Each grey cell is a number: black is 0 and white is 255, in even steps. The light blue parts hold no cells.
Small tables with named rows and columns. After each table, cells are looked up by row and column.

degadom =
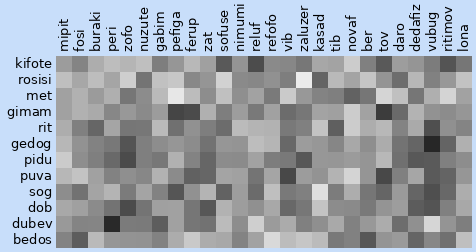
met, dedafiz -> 118
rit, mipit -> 173
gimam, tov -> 60
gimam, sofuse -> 126
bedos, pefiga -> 172
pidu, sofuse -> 140
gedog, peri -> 120

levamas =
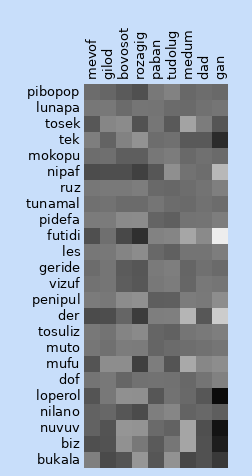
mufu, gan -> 141
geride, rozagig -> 86
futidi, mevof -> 79
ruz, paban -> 105
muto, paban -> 101
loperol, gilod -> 120
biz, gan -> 29
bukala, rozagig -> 150
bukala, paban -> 86
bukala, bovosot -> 84
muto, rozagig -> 123

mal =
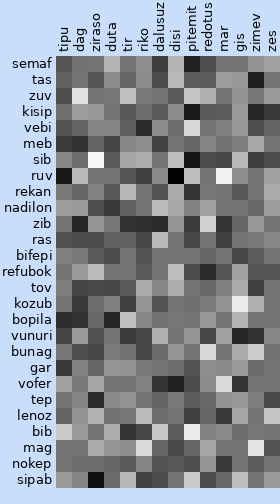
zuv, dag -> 226
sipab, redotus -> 77
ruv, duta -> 117
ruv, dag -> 184
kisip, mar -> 93
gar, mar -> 137
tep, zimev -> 125
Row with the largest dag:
zuv

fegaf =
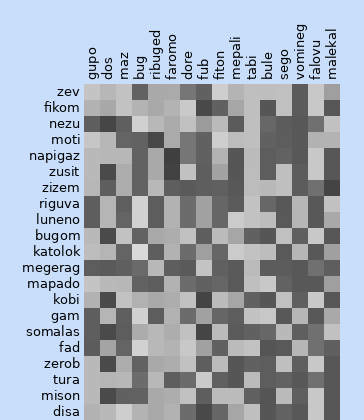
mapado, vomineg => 88
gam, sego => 88
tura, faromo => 94
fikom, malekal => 87
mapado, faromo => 178
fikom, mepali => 166
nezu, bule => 103
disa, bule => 86
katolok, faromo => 178

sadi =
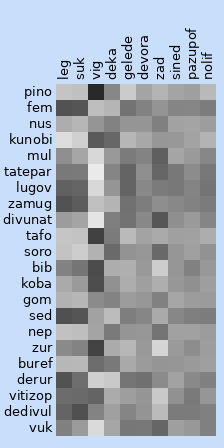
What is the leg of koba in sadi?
170
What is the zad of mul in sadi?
95
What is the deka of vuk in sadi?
166
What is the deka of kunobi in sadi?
103
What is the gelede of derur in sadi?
117
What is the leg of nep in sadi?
193
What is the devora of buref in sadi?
155
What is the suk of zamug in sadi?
92
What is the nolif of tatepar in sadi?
120
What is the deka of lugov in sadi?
149
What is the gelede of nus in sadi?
149
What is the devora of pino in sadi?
164
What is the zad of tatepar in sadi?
102
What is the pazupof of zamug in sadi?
130
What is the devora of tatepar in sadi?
143
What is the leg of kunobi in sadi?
221

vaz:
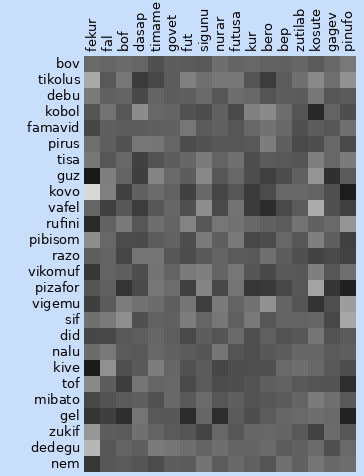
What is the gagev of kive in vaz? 88
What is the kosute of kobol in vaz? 40
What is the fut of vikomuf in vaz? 122
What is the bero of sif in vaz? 86
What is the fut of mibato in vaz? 89
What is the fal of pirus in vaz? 94
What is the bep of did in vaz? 83

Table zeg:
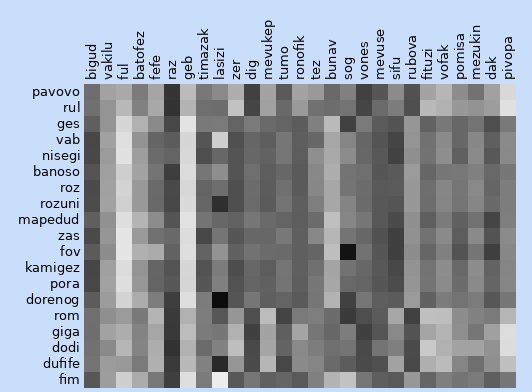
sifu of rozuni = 85
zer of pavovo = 174
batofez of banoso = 163
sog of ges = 65
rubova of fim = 151
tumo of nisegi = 118
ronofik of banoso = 90
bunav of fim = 179
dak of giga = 160
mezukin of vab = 135
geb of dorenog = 222
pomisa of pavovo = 141
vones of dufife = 74
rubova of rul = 79
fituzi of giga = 165
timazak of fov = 99
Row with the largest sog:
fim

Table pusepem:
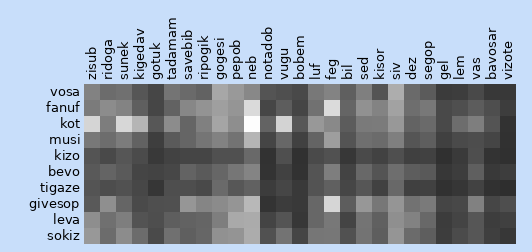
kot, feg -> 137
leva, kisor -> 96
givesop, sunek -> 101
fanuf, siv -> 162
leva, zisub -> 142
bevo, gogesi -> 102
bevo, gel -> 55
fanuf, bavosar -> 78
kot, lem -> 109
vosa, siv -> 173
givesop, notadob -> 51
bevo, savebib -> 99
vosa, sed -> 127
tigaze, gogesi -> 106
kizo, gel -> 48

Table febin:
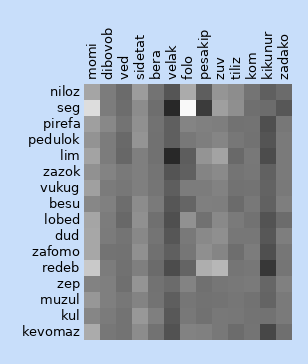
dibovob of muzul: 127
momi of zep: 130
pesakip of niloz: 94
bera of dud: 116
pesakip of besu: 127
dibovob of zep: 127
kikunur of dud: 87
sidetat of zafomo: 144
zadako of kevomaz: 111
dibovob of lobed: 124
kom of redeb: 119
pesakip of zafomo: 143
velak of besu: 86
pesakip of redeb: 174
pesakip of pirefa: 128
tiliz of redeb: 117
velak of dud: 86
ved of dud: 116
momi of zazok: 145

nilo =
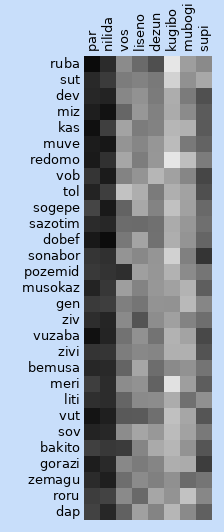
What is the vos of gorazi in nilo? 136
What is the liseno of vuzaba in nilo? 145
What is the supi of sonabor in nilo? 52
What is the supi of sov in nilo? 121
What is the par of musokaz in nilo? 35
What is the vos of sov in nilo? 140
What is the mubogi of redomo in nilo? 190
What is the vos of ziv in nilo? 138

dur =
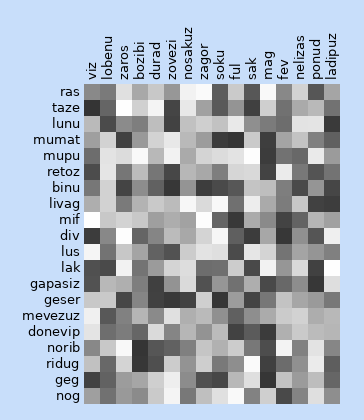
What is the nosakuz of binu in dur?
148
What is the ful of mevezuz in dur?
96
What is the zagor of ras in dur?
250
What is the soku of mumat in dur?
60
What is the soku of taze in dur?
89
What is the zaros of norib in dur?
248
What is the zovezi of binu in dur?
55
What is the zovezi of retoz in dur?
71
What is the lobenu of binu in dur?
210
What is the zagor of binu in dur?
61
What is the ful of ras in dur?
202
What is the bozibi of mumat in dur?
153
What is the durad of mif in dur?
159
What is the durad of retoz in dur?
118
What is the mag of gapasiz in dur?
73
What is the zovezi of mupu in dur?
242
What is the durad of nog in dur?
202

